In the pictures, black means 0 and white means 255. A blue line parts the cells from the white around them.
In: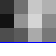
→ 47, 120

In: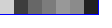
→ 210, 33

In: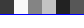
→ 58, 87

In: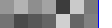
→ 150, 129

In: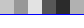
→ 198, 177

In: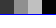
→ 55, 5

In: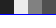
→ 34, 80

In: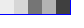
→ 237, 63

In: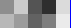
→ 142, 235
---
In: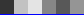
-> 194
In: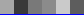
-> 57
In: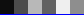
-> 76
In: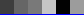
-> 102
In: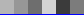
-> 151
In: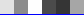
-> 140
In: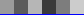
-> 91
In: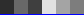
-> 104
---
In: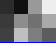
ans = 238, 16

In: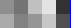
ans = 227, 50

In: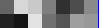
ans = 227, 20

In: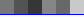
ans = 201, 54

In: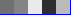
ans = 234, 46

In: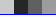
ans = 202, 38
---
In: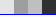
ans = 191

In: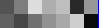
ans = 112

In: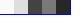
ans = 67

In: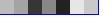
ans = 54

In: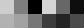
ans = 119

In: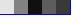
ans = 16

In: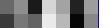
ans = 99

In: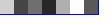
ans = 111

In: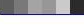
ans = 164

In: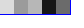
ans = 183
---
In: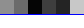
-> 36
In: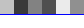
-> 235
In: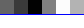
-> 252
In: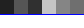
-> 133
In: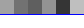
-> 53
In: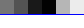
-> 182
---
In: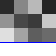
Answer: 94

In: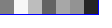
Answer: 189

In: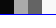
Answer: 100

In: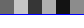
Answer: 54

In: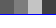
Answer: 196

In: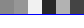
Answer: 241
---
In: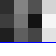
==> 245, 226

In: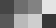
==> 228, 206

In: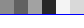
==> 244, 217

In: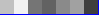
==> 242, 193

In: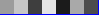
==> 228, 198

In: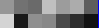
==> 212, 192
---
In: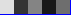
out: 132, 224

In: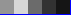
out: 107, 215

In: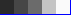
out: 107, 250

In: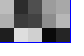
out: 66, 222

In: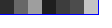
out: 31, 196

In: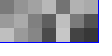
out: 95, 199

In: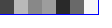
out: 157, 246

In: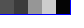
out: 150, 205

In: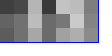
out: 107, 202
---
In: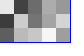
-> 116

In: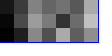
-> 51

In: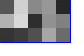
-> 46

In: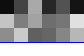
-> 110

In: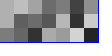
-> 183

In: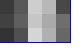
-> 198

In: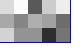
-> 175

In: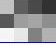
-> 157

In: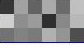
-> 47
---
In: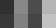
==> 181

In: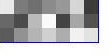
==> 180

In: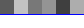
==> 194

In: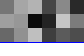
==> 145

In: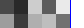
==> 157

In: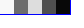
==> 248

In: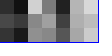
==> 144
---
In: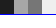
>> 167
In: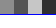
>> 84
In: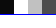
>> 255
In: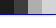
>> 62
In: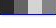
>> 100
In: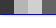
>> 181
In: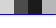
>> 76
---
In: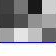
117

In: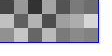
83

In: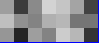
197

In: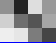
35

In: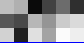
66

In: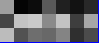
32

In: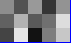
153
